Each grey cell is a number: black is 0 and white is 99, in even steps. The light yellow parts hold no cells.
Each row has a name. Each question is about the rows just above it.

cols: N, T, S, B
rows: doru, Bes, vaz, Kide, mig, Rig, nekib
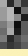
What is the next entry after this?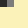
[21]
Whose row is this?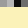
Bes
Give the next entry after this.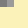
[6]

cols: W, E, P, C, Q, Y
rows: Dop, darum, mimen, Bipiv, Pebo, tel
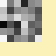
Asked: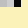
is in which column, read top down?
W
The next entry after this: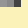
[74]
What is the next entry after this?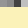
[48]
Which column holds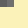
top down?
Y
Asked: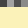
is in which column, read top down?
E
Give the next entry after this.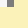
[74]

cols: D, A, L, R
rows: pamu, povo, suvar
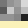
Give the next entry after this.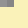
[13]
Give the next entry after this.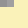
[84]
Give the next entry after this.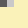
[57]
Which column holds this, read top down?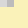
R
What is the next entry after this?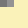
[62]
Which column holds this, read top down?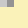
A

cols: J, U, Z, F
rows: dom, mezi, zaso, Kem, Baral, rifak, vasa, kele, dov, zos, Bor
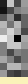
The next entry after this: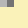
[71]
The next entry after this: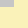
[60]
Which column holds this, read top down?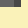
F
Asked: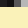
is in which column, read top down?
J
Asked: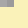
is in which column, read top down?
F
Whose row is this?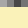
dov
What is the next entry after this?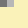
[39]

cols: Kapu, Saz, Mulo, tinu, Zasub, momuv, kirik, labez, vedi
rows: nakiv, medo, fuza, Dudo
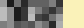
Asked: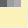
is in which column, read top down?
vedi
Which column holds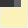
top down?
tinu

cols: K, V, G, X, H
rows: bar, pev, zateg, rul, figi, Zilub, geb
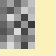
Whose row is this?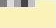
zateg
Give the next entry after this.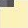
[54]
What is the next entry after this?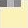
[43]
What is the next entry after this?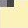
[59]

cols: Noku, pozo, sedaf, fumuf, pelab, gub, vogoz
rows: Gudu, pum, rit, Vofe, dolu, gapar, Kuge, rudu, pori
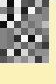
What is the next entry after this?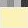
[61]
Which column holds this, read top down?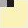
sedaf
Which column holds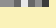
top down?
gub
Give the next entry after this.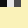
[61]
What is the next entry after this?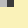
[61]
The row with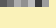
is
pori
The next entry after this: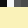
[73]

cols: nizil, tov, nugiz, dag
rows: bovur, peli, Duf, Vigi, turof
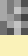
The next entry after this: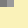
[31]
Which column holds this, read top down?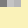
nugiz
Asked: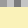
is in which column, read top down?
nugiz
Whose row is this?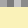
peli
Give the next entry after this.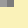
[26]
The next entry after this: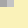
[54]

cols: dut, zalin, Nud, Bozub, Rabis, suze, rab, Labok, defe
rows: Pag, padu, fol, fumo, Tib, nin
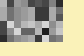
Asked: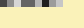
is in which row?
Tib
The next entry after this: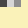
[71]
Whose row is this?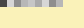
fumo
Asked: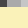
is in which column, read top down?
Rabis
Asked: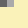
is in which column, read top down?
Rabis
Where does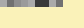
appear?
padu

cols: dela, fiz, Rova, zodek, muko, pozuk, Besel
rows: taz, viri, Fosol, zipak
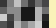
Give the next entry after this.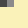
[9]
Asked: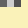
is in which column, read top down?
dela
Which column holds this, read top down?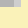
pozuk
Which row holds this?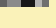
viri
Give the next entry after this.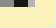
[43]
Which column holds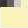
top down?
dela
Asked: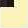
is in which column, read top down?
Besel

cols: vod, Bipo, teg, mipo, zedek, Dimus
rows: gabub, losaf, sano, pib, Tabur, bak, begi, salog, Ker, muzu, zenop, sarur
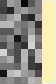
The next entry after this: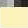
[61]
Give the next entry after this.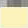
[19]
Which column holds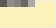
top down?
Bipo
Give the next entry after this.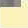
[19]
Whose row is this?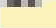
salog
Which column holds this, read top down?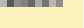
Bipo

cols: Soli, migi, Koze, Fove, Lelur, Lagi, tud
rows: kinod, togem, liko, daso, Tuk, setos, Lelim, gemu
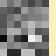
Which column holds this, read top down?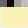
Soli
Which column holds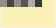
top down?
Koze
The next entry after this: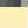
[49]
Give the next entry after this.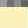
[27]

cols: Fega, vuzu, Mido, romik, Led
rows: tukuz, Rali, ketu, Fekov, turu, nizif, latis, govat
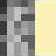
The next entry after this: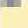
[54]
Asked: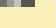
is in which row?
ketu
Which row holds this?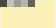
latis
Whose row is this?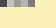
govat
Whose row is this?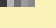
Fekov
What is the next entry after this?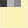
[65]

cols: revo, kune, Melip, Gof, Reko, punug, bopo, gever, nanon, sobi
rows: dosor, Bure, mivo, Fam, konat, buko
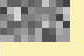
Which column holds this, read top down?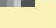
bopo
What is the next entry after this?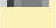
[77]
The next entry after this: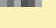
[60]

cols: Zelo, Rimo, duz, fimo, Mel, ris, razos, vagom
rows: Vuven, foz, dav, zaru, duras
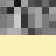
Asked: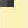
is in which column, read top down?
fimo
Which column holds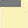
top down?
razos

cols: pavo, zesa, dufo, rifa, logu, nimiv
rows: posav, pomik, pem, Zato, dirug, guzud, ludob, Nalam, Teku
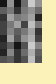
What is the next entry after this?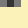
[57]
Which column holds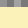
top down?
zesa
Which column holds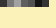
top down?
dufo
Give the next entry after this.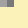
[52]
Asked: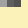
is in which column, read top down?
dufo
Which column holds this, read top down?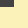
pavo

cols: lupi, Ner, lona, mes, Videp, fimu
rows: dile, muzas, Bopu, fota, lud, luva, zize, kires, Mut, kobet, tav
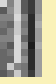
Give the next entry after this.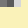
[56]
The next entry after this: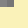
[17]
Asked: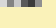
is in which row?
dile
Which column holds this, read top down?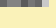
Ner

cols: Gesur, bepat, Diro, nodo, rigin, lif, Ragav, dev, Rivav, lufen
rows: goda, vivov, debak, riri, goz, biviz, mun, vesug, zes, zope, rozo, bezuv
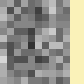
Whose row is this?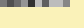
mun
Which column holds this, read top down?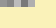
Gesur
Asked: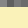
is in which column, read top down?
Diro
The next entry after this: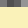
[47]

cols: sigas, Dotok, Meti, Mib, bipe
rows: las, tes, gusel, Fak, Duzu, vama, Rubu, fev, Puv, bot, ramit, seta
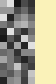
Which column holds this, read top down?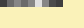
bipe
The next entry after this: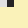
[47]

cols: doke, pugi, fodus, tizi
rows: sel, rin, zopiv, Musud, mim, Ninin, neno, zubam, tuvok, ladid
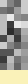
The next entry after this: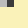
[90]
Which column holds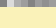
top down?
tizi
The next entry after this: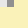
[51]
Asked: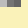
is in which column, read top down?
fodus
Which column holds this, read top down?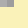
tizi

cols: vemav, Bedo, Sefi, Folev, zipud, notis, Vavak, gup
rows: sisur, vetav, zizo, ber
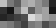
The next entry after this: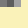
[68]
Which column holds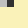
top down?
vemav
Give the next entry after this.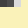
[74]
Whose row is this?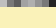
sisur
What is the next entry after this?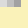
[57]
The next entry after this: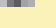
[57]
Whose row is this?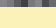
ber

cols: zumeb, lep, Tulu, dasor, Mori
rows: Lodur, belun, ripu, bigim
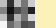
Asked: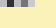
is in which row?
Lodur
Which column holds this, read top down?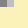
zumeb
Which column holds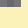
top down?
dasor
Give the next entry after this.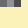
[35]
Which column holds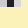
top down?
Mori
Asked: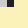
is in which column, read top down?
Mori

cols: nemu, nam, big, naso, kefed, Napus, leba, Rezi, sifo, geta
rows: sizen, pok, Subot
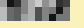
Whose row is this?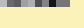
Subot
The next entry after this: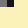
[46]

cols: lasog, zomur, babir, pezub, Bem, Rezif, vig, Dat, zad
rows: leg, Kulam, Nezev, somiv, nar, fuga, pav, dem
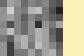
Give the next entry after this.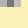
[63]
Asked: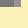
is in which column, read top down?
vig
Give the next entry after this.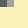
[69]
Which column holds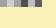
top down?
zomur
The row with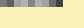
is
fuga

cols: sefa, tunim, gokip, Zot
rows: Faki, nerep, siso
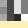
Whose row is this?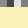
nerep
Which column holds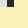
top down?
gokip

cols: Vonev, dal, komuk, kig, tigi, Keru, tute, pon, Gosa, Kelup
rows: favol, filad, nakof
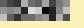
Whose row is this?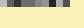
nakof
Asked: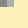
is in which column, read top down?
Gosa
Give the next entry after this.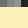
[68]
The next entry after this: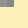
[57]
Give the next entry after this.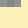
[14]
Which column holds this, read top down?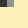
komuk

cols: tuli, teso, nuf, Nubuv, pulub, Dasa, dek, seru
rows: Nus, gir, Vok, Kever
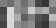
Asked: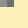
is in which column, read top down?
seru
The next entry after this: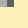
[49]
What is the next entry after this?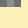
[55]
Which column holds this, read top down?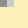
pulub
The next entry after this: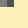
[27]
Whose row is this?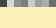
gir

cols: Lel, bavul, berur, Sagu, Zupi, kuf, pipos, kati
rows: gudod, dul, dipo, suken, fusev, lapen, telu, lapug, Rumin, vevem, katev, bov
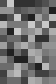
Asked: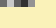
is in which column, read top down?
pipos
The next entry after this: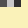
[19]
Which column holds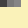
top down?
Sagu
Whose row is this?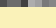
bov
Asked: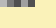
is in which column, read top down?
Lel

